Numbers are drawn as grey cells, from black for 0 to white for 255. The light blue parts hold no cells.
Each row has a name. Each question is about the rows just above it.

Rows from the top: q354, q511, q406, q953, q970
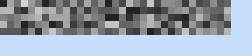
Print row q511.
[182 182  74  49 141 196 166 182 115 166  61 129  61 115  87  87 100 182
  35  35  74  61  49  74 129 141 154  87 141 115 100 100 182]
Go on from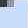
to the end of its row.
[ 74  87 141  87 100]
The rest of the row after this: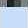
[141  35  61 166  61 100  49  74 129 196 196 100 100 115 154 182 154  49
 100 166  49 154 100  49 129 115  74]
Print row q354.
[ 35 166 115 210 154 115  35  74 129  87 154  87 166 100 141  35 115  74
 182 129  87 196  74 141 141 129  61 154  74  87 141  87 100]
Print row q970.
[ 87  87  87  61 141  49 154 196 141 100 100 129 100 166 115  87 100 166
  74  61 141  35  61 141  49 115 196 100 166 141 154 115 182]
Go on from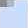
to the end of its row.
[100 129  61  49  35 115 182 129  87  74 154]

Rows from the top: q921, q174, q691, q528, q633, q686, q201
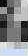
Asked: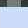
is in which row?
q633
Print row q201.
[222 208 177 193]
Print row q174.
[152  67 165 193]
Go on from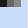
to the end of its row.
[27]
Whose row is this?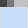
q691
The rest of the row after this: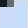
[136  27]

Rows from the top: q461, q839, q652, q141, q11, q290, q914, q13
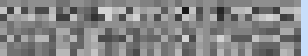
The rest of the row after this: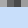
[114 170 114 129 183  90 102 170 143 102 183 129 170 114 170 102  90  74
  90 183 170  90]
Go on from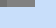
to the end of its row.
[143 143 143 143 129 129 143]
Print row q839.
[195  62 195  74 143  74  74 183  90 143  62 114 102  74 211 211 183 195
  74 183 157 170 170  90 157 195  23 195  74 143 102  37  90 183 183 195
  62 102 102  62 183 183 195]
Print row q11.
[157 114 129 114 102 129 114 102 170 170 102  90 157 170 157  90 129 157
 102  90 143 114 157 114 143 170 102 114 157 143 102 114 143 129 129 129
 114 102  90  90 170 170 102]

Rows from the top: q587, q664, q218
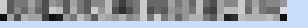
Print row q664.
[203  90 135 104 150 104  78 203 188  90 176 119  90 203 150 188  78  48
  78 119 203  78 104  90 150 135 150 119 188  78  63 162 188 188 203 104
 176 119 104 104 219]
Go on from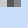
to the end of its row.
[104 150 104  78 203 188  90 176 119  90 203 150 188  78  48  78 119 203
  78 104  90 150 135 150 119 188  78  63 162 188 188 203 104 176 119 104
 104 219]
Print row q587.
[203  90 119 119 162 119  78 150 135  90 162 119  90 135 135 188 104  63
 104 119 203 104 104 104 162 119 150 104 188 104  78 162 135 135 203 119
 162 119 135 135 150]

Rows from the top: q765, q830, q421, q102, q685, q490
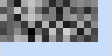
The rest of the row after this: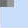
[111]
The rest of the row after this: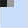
[68]
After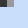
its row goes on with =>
[ 43 181  43 169  28  55 169  55 138]
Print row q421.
[169  97  28 169 195 169 124 124  43 138 154 111 154 111]
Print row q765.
[169  97  28 169 195 169 124  43  97  43 124 138 124 138]

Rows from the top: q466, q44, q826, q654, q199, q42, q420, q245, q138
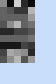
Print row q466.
[140  10 207  40  10]
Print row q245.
[ 68 169 154 140  40]
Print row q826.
[ 98  98  98  98 154]

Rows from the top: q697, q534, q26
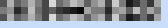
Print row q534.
[123 147  41  83 189 108  71  96  56  41  25   9 163 123 123  41 147 163
  96 189 108 163 123]
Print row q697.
[ 83 176  96 123 176 123  71 215 108 135 189 163  96 147 176  71 202 123
  25  56 108  56 163]
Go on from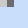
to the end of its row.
[ 25  56 108  56 163]
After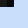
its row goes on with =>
[163 123 123  41 147 163  96 189 108 163 123]

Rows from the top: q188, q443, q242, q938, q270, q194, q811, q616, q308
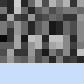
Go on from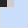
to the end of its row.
[ 38 104 179  77 179 136 179  52 164]
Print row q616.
[ 77 164  52  52 150  77  24 120  77 136  38 192]
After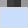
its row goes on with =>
[ 64  77 104  92  52  52 150]

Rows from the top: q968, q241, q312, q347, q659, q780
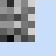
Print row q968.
[135  43 178 135 207]
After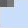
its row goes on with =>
[ 69 108 207]
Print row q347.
[149 149 192 120 108]
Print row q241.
[149 135 192 120 108]
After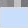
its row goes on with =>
[108]

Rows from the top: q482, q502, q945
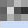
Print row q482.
[121 136 187 162]
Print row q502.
[ 95 215  79  49]
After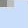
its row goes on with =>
[162]

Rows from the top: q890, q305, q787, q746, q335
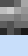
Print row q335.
[39 81 54 23]
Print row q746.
[ 94  81 107 107]
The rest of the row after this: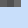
[107]

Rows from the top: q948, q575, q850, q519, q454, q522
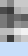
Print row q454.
[189 189 230 242]
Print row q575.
[ 75  59 175 189]
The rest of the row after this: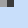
[175 201]

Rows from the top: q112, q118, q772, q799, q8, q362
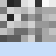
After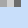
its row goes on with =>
[167 167]
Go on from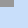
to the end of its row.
[139]
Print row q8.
[193 167 109 109 152 123 167 193]
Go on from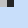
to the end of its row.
[ 50 222 235  50 250 235]
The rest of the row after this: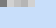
[152 167 167]
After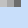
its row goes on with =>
[109 152 123 167 193]

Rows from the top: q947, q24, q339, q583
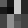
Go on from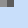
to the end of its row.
[67]
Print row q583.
[ 67 144  92  67]
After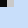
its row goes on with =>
[38]
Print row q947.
[ 92  23 201  38]
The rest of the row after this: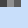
[67]

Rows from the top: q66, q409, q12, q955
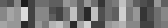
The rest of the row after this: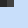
[151 122 179 192 151  41 165 207  66  66 151 165 179 135 135  66  66 110
 122]
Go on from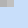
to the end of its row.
[151  41 165 207  66  66 151 165 179 135 135  66  66 110 122]

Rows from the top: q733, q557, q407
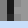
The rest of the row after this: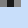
[151]
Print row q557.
[126  25 151 151]
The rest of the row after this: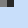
[138 151]
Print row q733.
[126  25 138 151]
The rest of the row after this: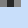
[151]
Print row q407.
[126  40 138 151]
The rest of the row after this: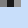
[151]

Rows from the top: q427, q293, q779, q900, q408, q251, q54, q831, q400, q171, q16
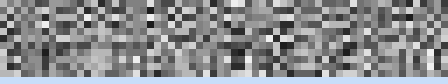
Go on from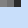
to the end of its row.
[ 43 154 114  85  85 209 183 183 183  73 129  98 142  85 114 209 142 224
 142 183  85 195  98]
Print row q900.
[ 59 209  98 142  98 195 239 129  85  59  85 183  43 114 195  85  43 114
 167 142 142  29 129 114 224  85 195 195 129 142 195 114  43 154  98 154
 154 167 129 114  43  43 154 114  85  85 209 183 183 183  73 129  98 142
  85 114 209 142 224 142 183  85 195  98]
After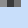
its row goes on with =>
[154 154 142 167 167 195 183 154 129 209 129 239  85 142  73 154  85 183
 167 129 142 195  85 154 224  73  85 239 114 142  98  59 154 114  98 114
 167  73 209  59 129 183 195 183 129 154  85 114 142  85 195  59 167 209
  73 209]
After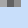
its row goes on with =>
[167 239 183 142  43 195  59  73 142 154  73 129 224 167 183 114 129 129
 142 167 209 224 129 154 167 183  73 114  59  98 167 129 167 129  73 114
  59  73  29 114 114 183  85 154]

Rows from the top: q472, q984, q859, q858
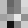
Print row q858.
[188  19 131 204]
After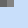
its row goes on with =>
[217]

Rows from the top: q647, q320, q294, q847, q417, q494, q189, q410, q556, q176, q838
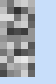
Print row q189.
[163 206 132 206  87]
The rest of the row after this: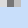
[87]
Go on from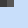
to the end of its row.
[102]
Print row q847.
[163 118 192 206 102]
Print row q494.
[147 132 132 147 147]

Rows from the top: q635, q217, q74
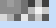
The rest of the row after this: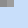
[141 113  62 185  62]
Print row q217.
[141 141 141 113 185 241 200]
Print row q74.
[215 173  99 229 128 200  87]
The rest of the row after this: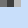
[62]
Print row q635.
[141 157 141 113  62 185  62]
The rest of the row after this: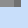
[185 241 200]

